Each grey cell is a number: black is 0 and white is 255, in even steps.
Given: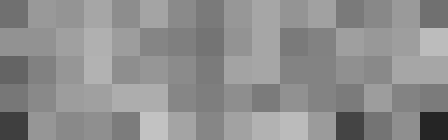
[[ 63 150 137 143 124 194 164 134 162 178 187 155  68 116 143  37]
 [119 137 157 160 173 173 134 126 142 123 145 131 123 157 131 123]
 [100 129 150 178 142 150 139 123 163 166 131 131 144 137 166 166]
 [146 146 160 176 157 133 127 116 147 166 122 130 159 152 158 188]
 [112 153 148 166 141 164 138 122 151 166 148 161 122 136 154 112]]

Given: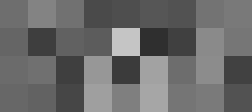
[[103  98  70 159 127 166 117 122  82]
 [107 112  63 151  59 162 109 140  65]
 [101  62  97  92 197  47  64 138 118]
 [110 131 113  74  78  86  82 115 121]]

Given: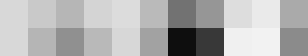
[[216 181 144 185 215 162  14  56 240 242 139]
 [216 201 182 212 220 186 114 150 221 234 170]]

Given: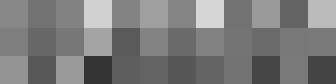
[[147  87 153  52  94  99  86 100 114  70 122  68]
 [126 103 119 164  90 131 106 130 116 107 120 122]
 [136 114 130 209 131 159 132 214 114 153  99 186]]

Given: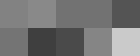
[[116  63  74 133 202]
 [130 137 114 114  84]]

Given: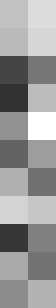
[[140 178]
 [170 115]
 [ 55 128]
 [211 198]
 [175 112]
 [ 99 157]
 [145 255]
 [ 50 188]
 [ 69 118]
 [185 214]
 [193 220]]
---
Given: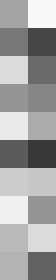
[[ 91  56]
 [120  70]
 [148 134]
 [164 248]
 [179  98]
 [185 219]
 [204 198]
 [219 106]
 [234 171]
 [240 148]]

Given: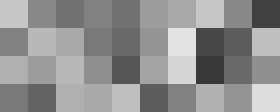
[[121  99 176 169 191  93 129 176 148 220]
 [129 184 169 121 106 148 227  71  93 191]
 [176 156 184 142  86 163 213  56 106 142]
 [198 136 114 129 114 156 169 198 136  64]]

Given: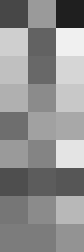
[[ 71 154  31]
 [ 78  92  86]
 [110 161 168]
 [118 139 184]
 [124 124 147]
 [154 132 228]
 [176 139 200]
 [192 104 214]
 [207  98 240]]

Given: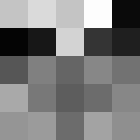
[[  4  23 211  52  31]
 [ 86 128 101 135 114]
 [149 155 108 163 143]
 [169 120  93 108 135]
 [196 218 196 253  10]]

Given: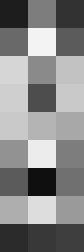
[[ 29 125  50]
 [ 43  56  62]
 [ 91  15 112]
 [105 243  91]
 [146 236 125]
 [174 221 154]
 [201 180 168]
 [207  77 201]
 [214 138 194]]

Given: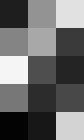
[[  3  23 211]
 [ 30 147 225]
 [119  44  72]
 [132 168  58]
 [245  78  36]]

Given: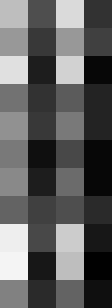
[[ 99  64  78  42]
 [114  50  91  35]
 [121  15  72   7]
 [129  42  99  15]
 [137  29 107   7]
 [145  56 121  35]
 [152  56 152  64]
 [190  78 218  50]
 [224  29 210   7]
 [238  72 204  23]
 [244  23 190   1]]
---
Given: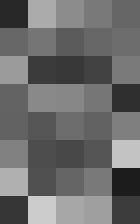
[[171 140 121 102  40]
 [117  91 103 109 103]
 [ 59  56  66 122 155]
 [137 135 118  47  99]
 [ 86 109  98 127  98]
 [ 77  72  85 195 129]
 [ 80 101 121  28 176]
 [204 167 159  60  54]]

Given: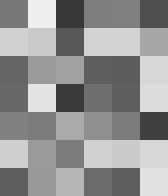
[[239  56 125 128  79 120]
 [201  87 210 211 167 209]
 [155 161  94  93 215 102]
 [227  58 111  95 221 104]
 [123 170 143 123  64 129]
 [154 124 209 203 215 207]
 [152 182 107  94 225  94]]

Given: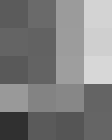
[[106 155 211  91]
 [ 98 156 207 100]
 [ 99 158 215  89]
 [131 135 100 153]
 [ 90  85 101  48]]

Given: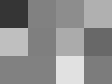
[[129 141 176  53]
 [127 171 104 191]
 [129 225 124 129]]

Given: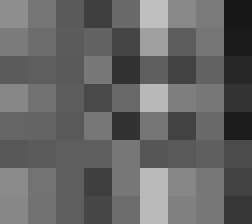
[[117  90  63 106 191 136 122  24 142]
 [109  92  99  69 160  93 117  26 123]
 [ 94  89 120  50  95  66  99  39  91]
 [114  93  73 105 184 126 120  51 135]
 [100  89 119  50 117  66 105  28 101]
 [ 91  94  94 119  86  89  95  75  87]
 [115  94  63 119 185 135 119  66 139]
 [114  94  71 108 185 128 120  55 135]]

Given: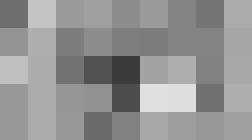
[[195 154 159 141 154 132 117 170 110]
 [174 125 141 126 124 131 131 165 147]
 [172 114  82  59 163 174 130 168 191]
 [171 149 145  77 224 222 113 174 152]
 [171 151 107 130 168 157 151 160 151]]

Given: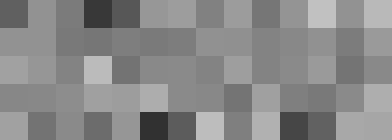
[[146 123  56  87 151 157 129 156 118 148 193 146 185  96]
 [146 121 118 126 122 125 145 144 131 136 145 124 154 146]
 [150 131 187 115 137 138 131 158 131 138 154 116 137 161]
 [136 141 160 157 173 138 136 116 160 127 121 138 174 135]
 [115 138 108 150  49  92 189 127 177  70  97 168 166 161]]

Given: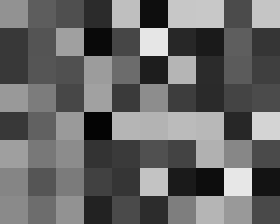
[[ 93  79  43 191  14 199 200  75 197 146]
 [ 84 160   9  70 230  39  26  94  53  56]
 [ 85  80 156 108  29 181  43  91  63  56]
 [124  71 161  58 141  61  42  68  75 153]
 [ 97 154   4 181 179 187 184  39 212  56]
 [120 140  51  58  80  67 177 135  74 159]
 [ 85 123  65  53 195  26  13 231  19 133]
 [109 146  34  74  44 126 181 153  73 138]]

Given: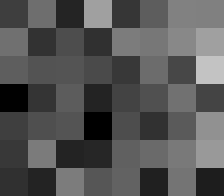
[[110  36 160  54  93 129 128  62]
 [ 50  77  48 124 119 136 160 112]
 [ 83  84  74  56 108  71 195  94]
 [ 52  92  35  67  80 113  68   1]
 [ 79  84   0  77  49  90 145  63]
 [123  35  38  96 106 121 153  56]
 [ 35 124  86  98  32 116  29  48]]
